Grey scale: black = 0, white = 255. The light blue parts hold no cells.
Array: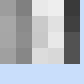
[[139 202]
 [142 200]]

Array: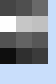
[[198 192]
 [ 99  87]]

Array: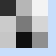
[[122 213]
 [ 15 143]]

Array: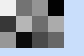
[[182 110]
 [ 11  74]]

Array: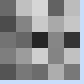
[[132 201]
 [102  37]]

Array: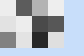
[[237  74]
 [227  39]]

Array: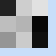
[[180   8]
 [203  15]]

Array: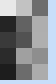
[[ 98 174]
 [ 82 175]]
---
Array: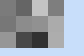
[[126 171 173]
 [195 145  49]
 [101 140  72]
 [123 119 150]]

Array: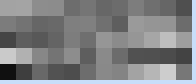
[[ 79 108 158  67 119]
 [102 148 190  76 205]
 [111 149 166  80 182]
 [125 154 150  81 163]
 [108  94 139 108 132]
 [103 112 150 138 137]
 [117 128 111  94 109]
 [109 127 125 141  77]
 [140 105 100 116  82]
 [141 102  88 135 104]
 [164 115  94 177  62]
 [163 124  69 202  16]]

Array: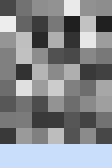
[[141  32 157 120  65 167 159 114  71]
 [145 194 231 136  57 109 138  67 139]
 [234  31  50  73 175 128 109  86  83]
 [146 120 175  81 138 204 147  58 189]
 [142  59  41 141 181 157  76  57 128]
 [114 100 191 193  50 224 114 123 154]
 [ 72 237 149 128 128 109  87 121  57]]

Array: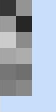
[[148  38 139 173 111 136]
 [ 54 155 204 166 118 126]]

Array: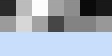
[[ 24 152]
 [ 10 130]
 [141 131]
 [163  70]
 [252 162]
 [187 215]
 [ 42 155]]

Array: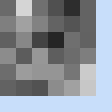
[[ 99  99  98 126 203 199]
 [ 45  84 111 108 118 161]
 [ 80  99  37  94 149 140]
 [112 130  67 151 149  82]
 [213 161 135  92 156  89]
 [106 127  96 140 109  98]]
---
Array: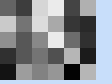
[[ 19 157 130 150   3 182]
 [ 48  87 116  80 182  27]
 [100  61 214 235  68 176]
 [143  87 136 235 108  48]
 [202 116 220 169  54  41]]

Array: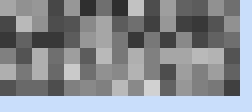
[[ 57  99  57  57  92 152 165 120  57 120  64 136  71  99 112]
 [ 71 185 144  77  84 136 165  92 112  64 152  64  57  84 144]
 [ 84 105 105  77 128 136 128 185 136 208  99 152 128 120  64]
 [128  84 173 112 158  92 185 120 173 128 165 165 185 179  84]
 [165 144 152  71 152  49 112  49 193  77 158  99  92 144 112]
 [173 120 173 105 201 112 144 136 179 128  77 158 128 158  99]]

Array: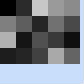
[[  1  43 199 154 139]
 [ 29  37  65 169 100]
 [127  94  37 113  73]
 [177  21  80  57  15]]

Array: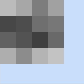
[[ 71  77 111 119]
 [ 97  83  63 105]
 [174 140 180 195]
 [187 167 125 161]]

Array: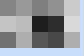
[[113 174  87  72 174]
 [133 153 127 145 203]
 [196 188  30  45 217]]

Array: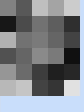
[[ 23  75 114  94  47]
 [ 81 101 138 122  16]
 [130  88 191 164 204]
 [150 107  61  31  39]
 [177 114 122 101  67]
 [184 197  67  53 225]]

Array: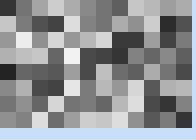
[[ 36 101  94  88 157  73 191 109  94 171 116  73]
 [ 52 116 164 205 171 137 116  94 198 184 157 171]
 [116 143 101 213 116 123 101 184 221  73  52 129]
 [137 177  73  66 229 123 184 151 213  88 177 184]
 [143 129 221 109 157 205 198 221 143  88 123  52]
 [151 236 143 213 151 184 213  58  58 157  66 123]
 [177 191 198 101 242  73  66  52 129 101 137  94]
 [198 123  81  66 221 129 116 171 143 205  44  81]]

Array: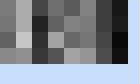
[[ 98 198  49 163 104 117  70  10]
 [117 171  35  98 129 123  62  29]
 [123 171  70 110  91 129  62  23]
 [137 143  56  84 163 149  78  17]]

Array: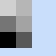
[[  2  88]
 [117 163]
 [208 182]]
